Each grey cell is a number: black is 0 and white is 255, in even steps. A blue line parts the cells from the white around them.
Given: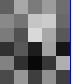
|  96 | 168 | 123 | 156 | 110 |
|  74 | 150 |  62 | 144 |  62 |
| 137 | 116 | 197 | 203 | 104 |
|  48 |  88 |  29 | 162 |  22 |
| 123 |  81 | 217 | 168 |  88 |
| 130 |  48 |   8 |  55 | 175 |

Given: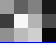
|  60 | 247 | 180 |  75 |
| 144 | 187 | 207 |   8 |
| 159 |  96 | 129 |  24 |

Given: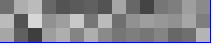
| 111 | 174 | 187 | 103 |  83 |  90 |  96 |  83 | 166 | 103 |  68 | 118 | 126 | 158 | 138 |
| 166 |  96 |  62 | 158 | 174 | 132 | 174 | 138 | 118 | 126 | 118 | 132 | 103 | 111 | 180 |
| 187 |  83 | 215 | 145 | 158 | 200 | 118 | 187 | 111 | 145 | 158 | 151 | 145 | 166 | 126 |

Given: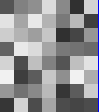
|  98 | 233 | 219 | 165 | 121 | 114 | 106 |
|  54 | 211 |  76 | 165 |  76 |  69 |  76 |
| 205 | 179 | 158 | 198 |  48 |  69 | 151 |
| 226 | 165 | 233 | 179 | 121 | 185 |  62 |
|  84 | 129 | 143 | 219 | 137 |  48 | 211 |
| 151 | 114 | 137 | 185 |  54 |  92 | 205 |
| 211 |  76 | 191 | 129 |  84 | 191 | 226 |
| 241 |  62 |  92 | 198 | 143 | 241 | 173 |

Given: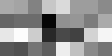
| 231 | 252 | 205 |  40 |  73 |  65 | 211 | 245 |
| 170 | 164 | 130 | 199 | 218 | 157 | 157 | 138 |
| 101 | 108 | 108 |   5 | 144 | 150 | 124 | 170 |
|  87 |  80 | 116 |  94 | 237 | 192 | 138 | 116 |

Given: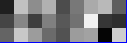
| 100 | 200 | 156 | 107 |  82 | 156 | 162 |   5 | 206 |
|  31 | 193 | 141 | 177 |  76 | 120 | 170 | 185 |  94 |
|  69 | 134 |  62 | 128 |  88 | 114 | 241 |  54 |  46 |

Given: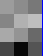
| 133 | 177 | 190 |
| 169 | 148 | 105 |
| 156 | 140 | 120 |
|  70 |   7 |  84 |

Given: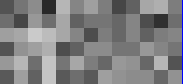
| 152 | 182 | 110 | 196 | 117 | 167 | 125 | 103 | 152 | 146 | 103 | 182 |  83 |
| 159 | 167 | 202 | 188 | 167 | 133 |  77 | 125 | 103 | 133 |  97 | 125 | 133 |
|  89 | 159 |  97 | 196 |  89 | 110 |  89 | 159 | 146 | 140 | 140 | 103 | 146 |
|  83 | 146 | 159 | 175 |  77 |  97 | 140 | 140 | 117 | 117 | 152 | 133 | 117 |
|  83 | 117 | 140 |  41 | 182 | 133 | 159 | 125 |  70 |  97 | 167 | 175 | 125 |
| 110 |  70 | 152 | 110 | 167 |  97 | 117 | 117 | 103 | 133 |  77 |  48 | 110 |

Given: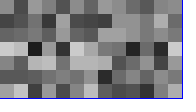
| 161 | 195 |  63 | 153 |  75 | 133 | 189 |  94 |  75 |  82 |  51 | 127 | 174 |
| 203 | 189 |  28 | 153 |  51 | 203 | 167 | 121 | 114 |  36 | 107 |  43 | 203 |
| 100 | 107 | 121 |  94 | 153 | 100 |  88 | 161 | 161 | 146 | 121 | 140 | 121 |
| 133 |  94 | 181 | 189 | 114 | 181 | 181 | 174 |  82 | 107 | 146 |  69 | 153 |
|  88 |  88 |  94 | 114 | 127 | 114 | 146 |  43 | 107 | 133 | 100 | 140 | 121 |
|  69 |  82 | 114 |  57 | 161 |  75 |  69 |  63 | 146 | 146 | 121 | 174 | 107 |
| 140 |  75 | 153 | 127 |  82 | 140 | 100 | 153 | 140 | 107 |  88 | 133 | 140 |
